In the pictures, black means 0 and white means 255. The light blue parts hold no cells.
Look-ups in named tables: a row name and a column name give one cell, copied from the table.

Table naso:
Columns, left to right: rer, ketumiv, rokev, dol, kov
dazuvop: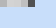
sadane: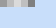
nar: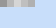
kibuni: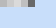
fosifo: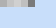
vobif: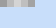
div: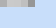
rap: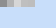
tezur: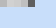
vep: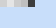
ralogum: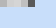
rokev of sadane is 218
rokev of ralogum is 213
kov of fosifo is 122
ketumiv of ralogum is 209
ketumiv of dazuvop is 211
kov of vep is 61
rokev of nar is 213
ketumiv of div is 202
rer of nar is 151
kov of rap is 189
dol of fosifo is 191
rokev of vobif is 212
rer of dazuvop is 182
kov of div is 150
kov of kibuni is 104
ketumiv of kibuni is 204
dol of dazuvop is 191
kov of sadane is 127
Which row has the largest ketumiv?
vep

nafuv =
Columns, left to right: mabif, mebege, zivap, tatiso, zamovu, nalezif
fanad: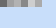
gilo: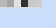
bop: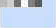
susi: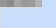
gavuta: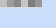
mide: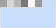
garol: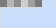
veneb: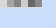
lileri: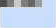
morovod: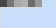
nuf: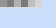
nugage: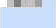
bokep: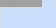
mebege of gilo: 164
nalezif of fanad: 170
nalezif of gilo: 204
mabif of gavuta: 192
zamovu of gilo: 200
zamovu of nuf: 190
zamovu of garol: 159
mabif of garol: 124
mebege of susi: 139
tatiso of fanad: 136
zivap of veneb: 132
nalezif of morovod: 153
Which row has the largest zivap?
gilo

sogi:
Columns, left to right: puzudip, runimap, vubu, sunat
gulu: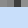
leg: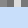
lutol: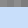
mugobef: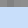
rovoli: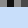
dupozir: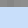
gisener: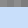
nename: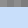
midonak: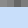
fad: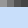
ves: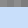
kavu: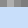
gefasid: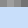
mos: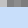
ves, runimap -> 130
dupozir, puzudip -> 139
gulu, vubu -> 62
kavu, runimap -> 175
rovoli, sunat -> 73
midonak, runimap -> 130
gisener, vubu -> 141
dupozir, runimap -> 134
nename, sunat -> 125
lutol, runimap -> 130
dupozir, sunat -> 143
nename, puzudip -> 143

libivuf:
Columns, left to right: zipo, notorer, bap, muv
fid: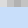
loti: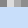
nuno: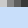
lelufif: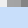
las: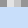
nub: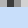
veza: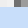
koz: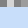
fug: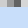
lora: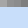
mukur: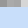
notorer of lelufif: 164
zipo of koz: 129
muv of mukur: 214
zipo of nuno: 202
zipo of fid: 220
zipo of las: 149
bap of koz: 130
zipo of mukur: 151
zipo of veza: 238
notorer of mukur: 170
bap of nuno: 95
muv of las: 149
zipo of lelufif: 239
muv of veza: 156
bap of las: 198
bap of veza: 113
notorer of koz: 213
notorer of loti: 220
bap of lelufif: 163
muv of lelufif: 132

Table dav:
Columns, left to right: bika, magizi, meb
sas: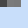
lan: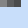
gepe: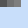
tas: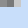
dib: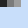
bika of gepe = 84
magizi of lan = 93
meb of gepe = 126
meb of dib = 157
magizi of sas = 123
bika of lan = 132
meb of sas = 121
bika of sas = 70
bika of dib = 36
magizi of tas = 121
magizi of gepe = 113
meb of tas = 201
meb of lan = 75
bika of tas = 141
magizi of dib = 123

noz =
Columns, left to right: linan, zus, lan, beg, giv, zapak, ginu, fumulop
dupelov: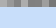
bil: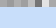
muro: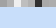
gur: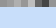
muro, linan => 162
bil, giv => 191
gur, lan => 175
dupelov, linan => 174
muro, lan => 239
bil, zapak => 117
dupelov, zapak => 129
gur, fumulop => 148
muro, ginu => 169

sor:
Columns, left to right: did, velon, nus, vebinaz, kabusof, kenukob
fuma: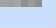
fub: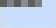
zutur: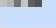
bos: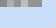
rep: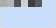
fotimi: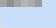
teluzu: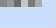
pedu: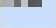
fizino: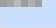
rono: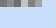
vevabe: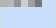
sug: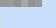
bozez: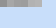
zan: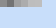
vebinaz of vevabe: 205
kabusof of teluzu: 121
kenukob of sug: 153
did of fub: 95
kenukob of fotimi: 156
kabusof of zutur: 96
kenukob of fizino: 159
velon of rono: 141
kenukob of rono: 164

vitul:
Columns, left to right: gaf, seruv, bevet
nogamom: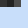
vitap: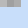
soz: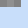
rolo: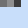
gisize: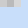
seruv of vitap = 160
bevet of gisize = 215
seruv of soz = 144
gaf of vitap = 185
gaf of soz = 132
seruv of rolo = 143
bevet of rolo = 60
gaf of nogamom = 52
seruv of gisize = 186
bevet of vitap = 172
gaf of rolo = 112
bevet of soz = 129
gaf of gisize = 204
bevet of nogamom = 76
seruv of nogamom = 35

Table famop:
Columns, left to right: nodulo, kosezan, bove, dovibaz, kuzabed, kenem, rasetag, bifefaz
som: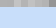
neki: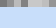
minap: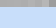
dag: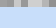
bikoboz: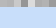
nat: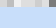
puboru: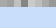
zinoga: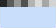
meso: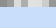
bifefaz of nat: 123
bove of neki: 187
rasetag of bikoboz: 178
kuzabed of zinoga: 178
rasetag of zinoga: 166
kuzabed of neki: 200
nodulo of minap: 173
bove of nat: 240
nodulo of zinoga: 38
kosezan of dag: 153
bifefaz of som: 149
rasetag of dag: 181
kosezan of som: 176
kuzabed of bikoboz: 219
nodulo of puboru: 168
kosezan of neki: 147
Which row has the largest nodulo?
nat

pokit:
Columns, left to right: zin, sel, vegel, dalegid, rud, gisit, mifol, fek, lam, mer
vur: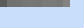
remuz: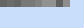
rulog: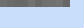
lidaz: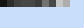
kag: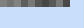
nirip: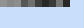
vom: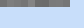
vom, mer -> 118
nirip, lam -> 118
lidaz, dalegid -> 71
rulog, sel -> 107
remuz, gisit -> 129
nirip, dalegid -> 86
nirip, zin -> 146
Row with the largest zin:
nirip

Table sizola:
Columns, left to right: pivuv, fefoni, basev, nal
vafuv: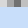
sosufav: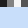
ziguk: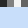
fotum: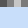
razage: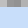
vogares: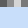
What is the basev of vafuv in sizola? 113
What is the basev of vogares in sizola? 213
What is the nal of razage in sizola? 178
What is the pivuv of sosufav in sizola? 29
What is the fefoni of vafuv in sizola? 166
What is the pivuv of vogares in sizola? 93
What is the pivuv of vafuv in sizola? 216
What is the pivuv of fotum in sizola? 85
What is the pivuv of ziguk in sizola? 39

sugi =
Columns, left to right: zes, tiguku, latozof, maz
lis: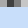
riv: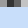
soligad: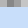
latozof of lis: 125
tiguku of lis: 64
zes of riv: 156
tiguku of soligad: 135
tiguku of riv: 52
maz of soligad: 197
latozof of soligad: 159
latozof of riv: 98
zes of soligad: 181
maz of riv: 195
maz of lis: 198
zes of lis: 169

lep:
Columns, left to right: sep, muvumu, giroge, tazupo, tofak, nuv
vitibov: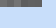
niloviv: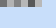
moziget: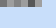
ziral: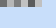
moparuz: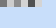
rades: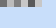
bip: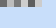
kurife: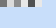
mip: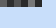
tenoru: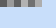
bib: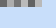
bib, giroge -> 117
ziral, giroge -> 126
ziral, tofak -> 91
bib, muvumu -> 173
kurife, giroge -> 141
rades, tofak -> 89
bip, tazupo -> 205

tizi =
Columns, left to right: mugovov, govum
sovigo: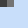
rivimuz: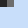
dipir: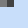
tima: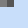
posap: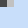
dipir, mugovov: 123
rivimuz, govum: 109
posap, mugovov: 72
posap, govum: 193
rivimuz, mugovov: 38
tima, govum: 85
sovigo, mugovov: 62

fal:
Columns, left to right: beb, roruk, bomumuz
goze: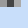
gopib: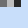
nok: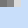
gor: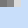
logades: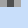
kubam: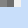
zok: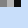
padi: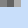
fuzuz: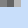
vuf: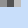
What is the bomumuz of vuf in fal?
190
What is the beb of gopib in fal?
111
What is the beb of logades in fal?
162
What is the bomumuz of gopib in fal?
41
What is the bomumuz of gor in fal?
219
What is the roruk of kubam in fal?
109

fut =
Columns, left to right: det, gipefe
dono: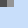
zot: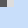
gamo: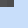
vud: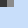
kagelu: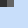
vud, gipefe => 140
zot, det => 89
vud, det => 56
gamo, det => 82
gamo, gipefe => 77
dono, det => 80
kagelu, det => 50
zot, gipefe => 221
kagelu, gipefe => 101
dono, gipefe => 149

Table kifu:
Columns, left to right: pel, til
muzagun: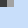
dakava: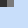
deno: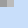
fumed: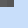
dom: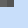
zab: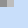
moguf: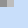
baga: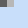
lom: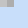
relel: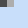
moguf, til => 189
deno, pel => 157
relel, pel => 75
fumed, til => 86
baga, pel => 94
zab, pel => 145
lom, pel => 195
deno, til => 187
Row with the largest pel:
lom

